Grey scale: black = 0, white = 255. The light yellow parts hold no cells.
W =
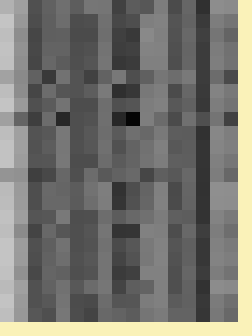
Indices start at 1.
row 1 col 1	177
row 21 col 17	137
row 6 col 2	138
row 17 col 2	139
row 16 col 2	158
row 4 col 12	130
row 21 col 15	50
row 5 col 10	59
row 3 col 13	82
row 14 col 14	101
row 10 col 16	135
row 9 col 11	126
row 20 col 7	83
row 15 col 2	155
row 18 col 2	156
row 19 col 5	110
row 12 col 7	77
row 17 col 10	53
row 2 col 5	109
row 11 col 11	113
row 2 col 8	112
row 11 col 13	88
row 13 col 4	72
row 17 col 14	104
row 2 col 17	116
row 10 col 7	88
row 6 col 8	98
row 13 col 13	88
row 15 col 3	78
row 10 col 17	126
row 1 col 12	125
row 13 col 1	148
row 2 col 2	152
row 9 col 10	5
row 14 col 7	114
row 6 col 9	120

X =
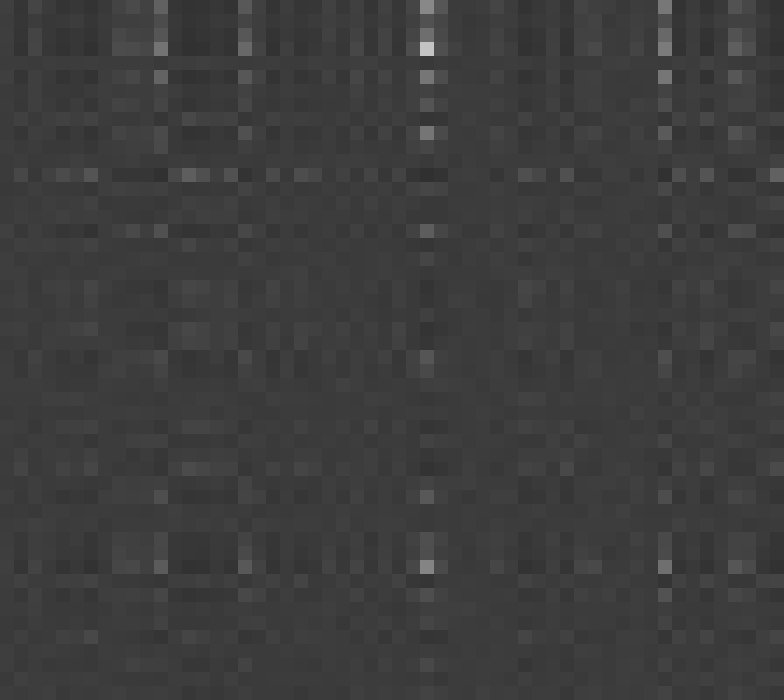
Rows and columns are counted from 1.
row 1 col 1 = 63
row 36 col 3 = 62
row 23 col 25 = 57
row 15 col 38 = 62
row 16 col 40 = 57
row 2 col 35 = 58
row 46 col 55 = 63
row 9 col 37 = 58
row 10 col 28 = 66
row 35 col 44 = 62
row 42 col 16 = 60
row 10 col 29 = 55
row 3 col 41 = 51
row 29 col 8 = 60
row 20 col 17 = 60
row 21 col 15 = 68
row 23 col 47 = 59
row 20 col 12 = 59
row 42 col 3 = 60
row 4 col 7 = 49
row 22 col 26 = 60
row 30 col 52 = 62
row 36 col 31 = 88
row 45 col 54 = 63
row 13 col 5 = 75
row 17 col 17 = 55
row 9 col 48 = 54
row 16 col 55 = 60
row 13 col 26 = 56
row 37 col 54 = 61
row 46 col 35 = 60
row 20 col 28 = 62
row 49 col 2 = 64
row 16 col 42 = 60
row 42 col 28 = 60
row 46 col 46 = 62
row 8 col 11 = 60
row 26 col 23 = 58
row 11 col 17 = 57
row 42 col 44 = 61

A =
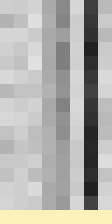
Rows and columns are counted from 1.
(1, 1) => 206
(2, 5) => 133
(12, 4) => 174
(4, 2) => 200
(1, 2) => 204
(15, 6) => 214
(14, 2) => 206
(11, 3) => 191
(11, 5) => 157
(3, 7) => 49
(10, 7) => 37
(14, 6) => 200
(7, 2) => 194
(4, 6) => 209
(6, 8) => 218
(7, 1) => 184
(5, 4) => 168
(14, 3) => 218
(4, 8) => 202
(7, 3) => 195
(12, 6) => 200
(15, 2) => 206
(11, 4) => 178
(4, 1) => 207
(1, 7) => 63
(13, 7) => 46
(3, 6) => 206
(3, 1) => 213
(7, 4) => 178
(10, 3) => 189
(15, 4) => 170
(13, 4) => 177
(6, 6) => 214
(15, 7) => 66
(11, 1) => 179

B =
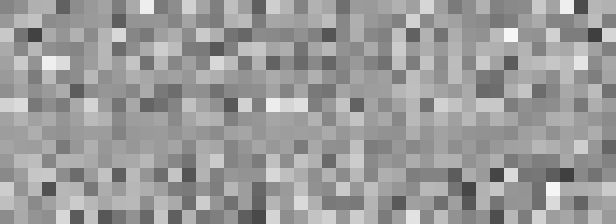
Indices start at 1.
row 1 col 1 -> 133
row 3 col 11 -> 121
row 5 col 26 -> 153
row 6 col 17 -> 155
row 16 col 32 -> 188
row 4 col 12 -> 206
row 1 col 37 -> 137
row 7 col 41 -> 168
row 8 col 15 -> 164
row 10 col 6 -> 154
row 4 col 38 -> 179
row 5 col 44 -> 168
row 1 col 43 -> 182
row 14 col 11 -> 174
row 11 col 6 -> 151
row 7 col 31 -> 177
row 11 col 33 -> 142
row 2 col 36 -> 119
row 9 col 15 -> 182
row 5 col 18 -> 119
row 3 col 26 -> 174
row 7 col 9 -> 148
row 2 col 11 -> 149
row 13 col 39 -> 119
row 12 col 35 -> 158
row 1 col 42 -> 76
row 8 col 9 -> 116
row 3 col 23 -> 129
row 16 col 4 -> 143
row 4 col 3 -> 183
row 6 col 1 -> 154
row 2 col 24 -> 189
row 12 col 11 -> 183
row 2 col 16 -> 124
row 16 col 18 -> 94
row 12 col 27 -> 138
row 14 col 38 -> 148
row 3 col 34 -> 148
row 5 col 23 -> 137

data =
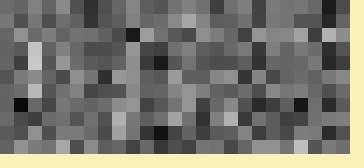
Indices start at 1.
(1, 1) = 109
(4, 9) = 85
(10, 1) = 90
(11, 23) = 85
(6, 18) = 53
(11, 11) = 104
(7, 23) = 104
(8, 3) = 104
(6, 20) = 73
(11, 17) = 72
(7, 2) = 109
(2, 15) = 131
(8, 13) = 115
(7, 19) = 78
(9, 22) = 68
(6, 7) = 116
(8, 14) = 149
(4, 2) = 89
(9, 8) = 82
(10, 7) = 106
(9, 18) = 58
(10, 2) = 80
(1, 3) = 129
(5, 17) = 79
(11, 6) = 78
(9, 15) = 50
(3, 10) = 26
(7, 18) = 109
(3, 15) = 143
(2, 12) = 109
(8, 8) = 109
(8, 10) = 148
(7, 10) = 136
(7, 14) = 148
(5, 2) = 63
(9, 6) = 84
